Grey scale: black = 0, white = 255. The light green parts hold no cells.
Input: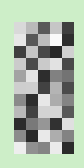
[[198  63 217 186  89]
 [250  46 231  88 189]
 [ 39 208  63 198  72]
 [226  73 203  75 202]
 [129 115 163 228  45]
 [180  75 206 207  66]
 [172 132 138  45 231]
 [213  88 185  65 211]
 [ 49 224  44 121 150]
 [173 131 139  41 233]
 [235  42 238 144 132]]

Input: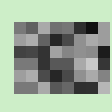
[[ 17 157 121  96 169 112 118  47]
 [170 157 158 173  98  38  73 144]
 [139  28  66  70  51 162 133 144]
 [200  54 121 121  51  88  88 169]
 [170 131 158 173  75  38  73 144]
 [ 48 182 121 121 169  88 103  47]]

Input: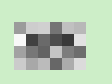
[[192 184 155 205 208 116]
 [ 57 225 248  65 106  77]
 [125 109 162 119  99 196]
 [172 219 203 168 187 103]]

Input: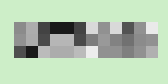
[[145 234 139 173  67  25  25  67 217 145 217  83]
 [139 145 145 171  74 182 182  74 125 153 130 113]
 [145 176  78  25 187 172 172 187 237 145 145 127]]

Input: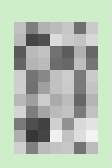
[[111 202 192 126 177 187 198]
 [195 216 185  69  79 220 202]
 [177 103  89 186 194 113  92]
 [190 117 101 180 187 108 103]
 [122 201 206 116 136 193 204]
 [122 195 207 113 160 193 202]
 [102 180 183 159 204 171 188]
 [123 193 212 125 165 186 194]
 [218 227 122  78  65 208 145]
 [221 243 174  55  68 240 194]
 [115 188 207 127 186 194 199]]

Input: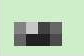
[[ 66 102 131 199]
 [ 33  75 100  33]]
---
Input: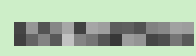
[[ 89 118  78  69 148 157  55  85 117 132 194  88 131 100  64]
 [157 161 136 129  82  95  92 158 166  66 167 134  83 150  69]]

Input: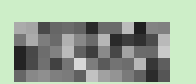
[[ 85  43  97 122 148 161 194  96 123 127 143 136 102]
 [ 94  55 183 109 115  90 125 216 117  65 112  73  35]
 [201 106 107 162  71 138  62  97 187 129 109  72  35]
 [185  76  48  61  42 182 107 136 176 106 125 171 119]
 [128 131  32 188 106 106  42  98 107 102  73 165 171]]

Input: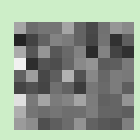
[[127  83  88  98 147 108  94  79 141 155]
 [ 94 101 101 125 111 110 117 109 117 174]
 [148 101  97 124 164 132 123 164 121 224]
 [ 94 124 106 119  60  98 112  68  81  68]
 [121 124 103 136  82 178  94  71 158  97]
 [122  94  91 148 137 102  77  84  45 241]
 [ 48  67 131  43 130 105  87 149  86 170]
 [ 95  49 115  70  99 123 131  98  67  36]
 [137 150 113  73  99 165 116 117 108 165]]

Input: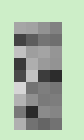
[[114 101 114 176]
 [133 139  42 120]
 [125 122 144 179]
 [118 126 115 214]
 [ 44  60 194  73]
 [147 154 174  57]
 [149 164 158 193]
 [111 116  93  67]
 [129 146 162 166]]

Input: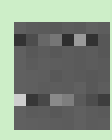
[[ 93  92  96  92  93  94  95  96]
 [ 90  92  96  92  88  92  91  96]
 [ 61  77  90 126 138  72  55 206]
 [ 93  88  96  92  93  92  95  96]
 [ 90  88  90  92  88  94  95  96]
 [ 90  92  90  92  93  94  91  96]
 [ 87  92  90  92  88  92  88  96]
 [ 87  50 154  46 118 103  77  51]
 [ 93  96  90  92  88  90  91  96]]

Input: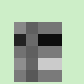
[[122 122  88 121]
 [203 203 101 142]
 [122 122  95 114]
 [ 13  13 106  34]
 [117 117  96 136]]

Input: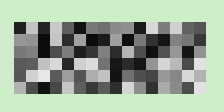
[[226  77 138 170  49 142 213  46  91  57  94 198  72  17  77 178]
 [179 215 135 152  69  79 113  19 193 173  85 157  90 231 209  87]
 [226  75 185 213 148  21  43  22 114 220 208  38 216 193  93  90]
 [146  21 150  82  15  78 181  44 128  55  31 125  77  13 128 121]
 [ 56 118 129  22  48 121  15 159  28  11 161  45 197  11 146 151]
 [ 86  99 208 125 216  26 144 138 112 121  18  95 200  37 195  32]]

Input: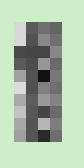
[[110  42  84 160]
 [125 182  84 167]
 [107  70  88 193]
 [131 153  93 170]
 [110 129  81 218]
 [120  17  82 160]
 [106 150  77  90]
 [136  69  69  73]
 [112 136  81 216]
 [100 111  90 215]]
